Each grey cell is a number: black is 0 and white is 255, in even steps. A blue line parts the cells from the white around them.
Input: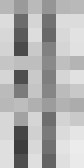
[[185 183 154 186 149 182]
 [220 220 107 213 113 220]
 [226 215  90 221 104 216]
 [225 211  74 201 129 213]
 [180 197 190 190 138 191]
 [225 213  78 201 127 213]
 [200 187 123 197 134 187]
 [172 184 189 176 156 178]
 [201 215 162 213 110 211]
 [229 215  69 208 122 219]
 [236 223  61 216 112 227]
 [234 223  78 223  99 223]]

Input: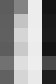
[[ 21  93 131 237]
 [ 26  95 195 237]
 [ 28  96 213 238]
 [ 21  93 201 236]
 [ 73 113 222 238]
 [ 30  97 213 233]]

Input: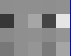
[[144 142 143 143 142]
 [229  55 144 166  68]
 [148 138 143 144 139]
 [165 120 143 149 123]]

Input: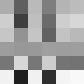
[[188 173  95 186 126 180]
 [215 206  62 191 107 206]
 [185 198 147 197  98 195]
 [158 157 152 153 159 157]
 [115 118 215 119 205 116]
 [248 241  31 241  47 244]]

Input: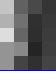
[[ 53 196  97  73]
 [ 57 177 113  48]
 [ 60 221 102  46]
 [ 62 148 137  36]
 [ 68 148  68  48]]

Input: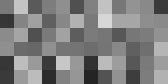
[[ 59 121 196  90 125 143  80 129 194 119 147 137]
 [138  54 132 161  96 135 177 122 215 166 166 142]
 [146 139 165  80 122 162  93 123 118  87 119 124]
 [181 143 107 103 144 117 116 109 117 137  96 111]
 [157  55 189 154  57 199 152  50 187 157  87 122]
 [178  58 154 188  44 129 150  36  83 146  61 125]]

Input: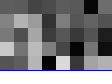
[[109  93  91  68  75  92  89   6]
 [ 82 131 178 155  50 125  86  99]
 [ 30 121  79 166  60  87  57  84]
 [ 15 200 116 187 127  70   5 117]
 [177  84  94 181   4 217  55 163]]

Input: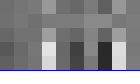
[[121 111 117 121 152 111 104 123  95 151]
 [124 112 119 112 123 124 124 138 138 120]
 [123 103 114 114 159 111 102 132  99 158]
 [121  88 106 119 227 104  64 135  41 220]
 [124  96 108 117 216 106  68 121  42 217]]

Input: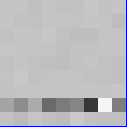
[[197 195 197 192 197 193 193 198 194]
 [189 197 194 193 196 196 195 197 196]
 [196 194 197 196 199 193 190 190 195]
 [196 198 197 196 195 191 194 194 196]
 [192 193 196 193 191 190 194 196 193]
 [192 195 200 193 195 197 196 193 193]
 [198 194 196 196 196 196 197 197 195]
 [126 164 141 171 106 123 134  56 245]
 [191 194 187 198 192 188 202 194 192]]
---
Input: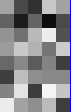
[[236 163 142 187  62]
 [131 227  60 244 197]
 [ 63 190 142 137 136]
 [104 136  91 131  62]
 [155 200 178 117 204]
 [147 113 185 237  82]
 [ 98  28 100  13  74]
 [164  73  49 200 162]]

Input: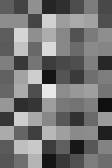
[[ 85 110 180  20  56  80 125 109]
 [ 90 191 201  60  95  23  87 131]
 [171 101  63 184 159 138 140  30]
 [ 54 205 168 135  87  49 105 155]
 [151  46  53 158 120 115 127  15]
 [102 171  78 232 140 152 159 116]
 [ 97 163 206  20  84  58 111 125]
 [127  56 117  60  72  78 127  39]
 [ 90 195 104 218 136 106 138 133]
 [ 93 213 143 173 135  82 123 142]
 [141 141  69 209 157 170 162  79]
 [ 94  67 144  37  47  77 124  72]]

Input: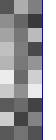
[[ 89 115  82]
 [205  66 131]
 [ 90 107  67]
 [201 144 235]
 [236 106 207]
 [180 120 148]
 [192 125  73]
 [163 119 187]
 [142 102  57]
 [ 85 173 127]]

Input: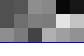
[[142 123  67 175 159 145]
 [ 80 110 126 123 228 195]
 [ 80  85 142 136   8  23]]

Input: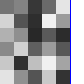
[[227 144  84 201  51]
 [200  48 191 240 164]
 [137 209  95 156  87]
 [177 143  40  90  44]
 [212  84  46 241 155]
 [116 131  55 106 229]]

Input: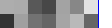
[[ 51 160 114 101 165 185 102]
 [173 171  88  71 163 135 226]]

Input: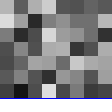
[[ 64  20  77 222  72 122  59  69]
 [ 89 130  83  48 151 134  84 159]
 [ 74 100 164 158 107 200 170 163]
 [ 78 134  80 172 176  54  81 173]
 [124  43  76 215 156 145 111  49]
 [220 159  41 127 144 112 112 183]
 [182  93 175 205  85  81  99  88]]

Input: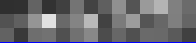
[[ 98  57 110 114  80 113 136  76 103  80 106 105  90  64]
 [ 82  96 149 225 105 132 185  66 123 156  85 103 127 101]
 [ 47  48  99  50  64 116  67  95 144  84 154 180 128 107]]

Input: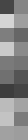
[[161 157]
 [195 123]
 [187 163]
 [ 61  69]
 [112  84]
 [122 116]
 [202 138]
 [126 102]
 [212 158]
 [ 70 133]]
